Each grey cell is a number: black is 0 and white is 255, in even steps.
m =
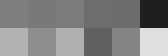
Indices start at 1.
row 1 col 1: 126
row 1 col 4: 110
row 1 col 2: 121

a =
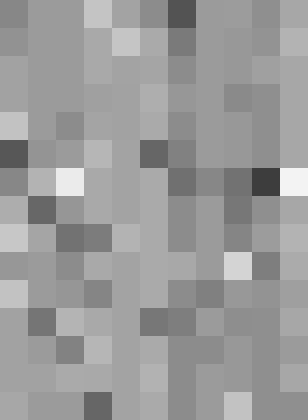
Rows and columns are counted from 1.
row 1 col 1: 135
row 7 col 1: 135
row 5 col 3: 140
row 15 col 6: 170
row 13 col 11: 155
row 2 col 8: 155
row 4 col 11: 167
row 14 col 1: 162
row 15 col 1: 167
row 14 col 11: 167
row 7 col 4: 169
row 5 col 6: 170
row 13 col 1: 162
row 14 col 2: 162
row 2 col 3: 155
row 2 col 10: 147
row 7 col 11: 243
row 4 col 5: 162
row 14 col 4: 169
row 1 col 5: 163
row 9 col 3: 114
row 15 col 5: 163
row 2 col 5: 197
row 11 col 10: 147
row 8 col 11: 167
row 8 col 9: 119
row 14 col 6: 178
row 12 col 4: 169
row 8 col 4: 169
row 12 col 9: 142
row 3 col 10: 160
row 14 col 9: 152

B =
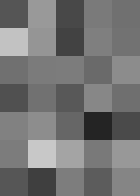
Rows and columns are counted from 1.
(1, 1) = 85
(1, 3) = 72
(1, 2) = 153
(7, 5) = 133
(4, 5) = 111
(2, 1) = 194
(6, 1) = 124
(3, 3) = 124
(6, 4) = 121
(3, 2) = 123

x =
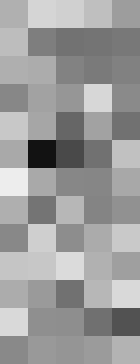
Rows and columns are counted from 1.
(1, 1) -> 176
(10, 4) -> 177
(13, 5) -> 179
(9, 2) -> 207
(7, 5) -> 168
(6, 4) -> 113
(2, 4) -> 116
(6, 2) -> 18
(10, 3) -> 219
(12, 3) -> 142
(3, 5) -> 129
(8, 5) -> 145
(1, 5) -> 157
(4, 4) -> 215
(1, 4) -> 191
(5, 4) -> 162
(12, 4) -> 112
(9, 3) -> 141

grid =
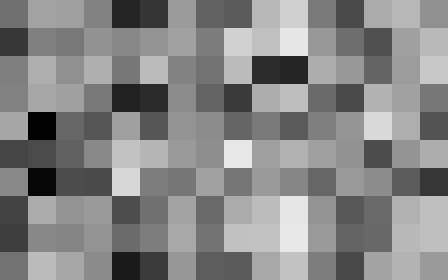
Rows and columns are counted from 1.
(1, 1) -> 112
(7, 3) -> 76
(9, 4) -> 148
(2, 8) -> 124
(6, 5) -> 194
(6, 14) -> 76
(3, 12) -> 173
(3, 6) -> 187
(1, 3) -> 159
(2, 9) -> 209
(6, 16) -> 173
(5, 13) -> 149
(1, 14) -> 171
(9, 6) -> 125
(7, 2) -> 7
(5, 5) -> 160
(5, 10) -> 122
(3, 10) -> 44
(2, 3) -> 120
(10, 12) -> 125
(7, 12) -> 102
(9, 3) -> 133
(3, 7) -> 130
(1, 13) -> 74
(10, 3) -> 167
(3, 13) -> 152
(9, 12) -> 154
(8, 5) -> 77
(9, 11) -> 232
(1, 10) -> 183
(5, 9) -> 101
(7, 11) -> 134
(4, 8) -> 99
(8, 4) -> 154
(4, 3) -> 160
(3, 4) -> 175
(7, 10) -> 154

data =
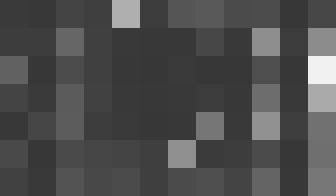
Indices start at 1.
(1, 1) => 58
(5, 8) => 118
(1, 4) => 63
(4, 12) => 170
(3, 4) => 64
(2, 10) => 142
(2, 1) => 61
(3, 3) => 76
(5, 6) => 55
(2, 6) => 56
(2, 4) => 64
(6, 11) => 55
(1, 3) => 68
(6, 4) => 69
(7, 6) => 63
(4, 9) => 56
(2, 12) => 140
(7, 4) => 72
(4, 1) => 68
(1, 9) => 75
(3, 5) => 56
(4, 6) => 56
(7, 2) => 57
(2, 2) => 61
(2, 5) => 57
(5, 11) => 62

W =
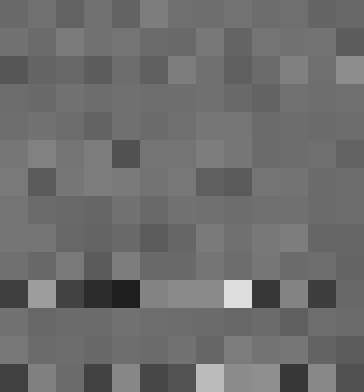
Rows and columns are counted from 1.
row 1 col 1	105
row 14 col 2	128
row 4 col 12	110
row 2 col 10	116
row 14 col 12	136
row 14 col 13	81
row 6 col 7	116
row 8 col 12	107
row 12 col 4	107
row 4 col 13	112
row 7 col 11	115
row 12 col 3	107
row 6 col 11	108
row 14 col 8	187
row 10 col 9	109
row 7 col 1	121
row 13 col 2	107
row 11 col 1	63
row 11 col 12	62
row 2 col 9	100
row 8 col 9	109
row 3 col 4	93
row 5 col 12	107
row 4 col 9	105
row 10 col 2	104
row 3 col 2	101
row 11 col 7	137
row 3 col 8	112
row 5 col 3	109
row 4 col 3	113
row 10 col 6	105
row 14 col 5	135
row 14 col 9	140
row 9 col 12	102
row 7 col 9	90
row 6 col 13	98
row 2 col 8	120
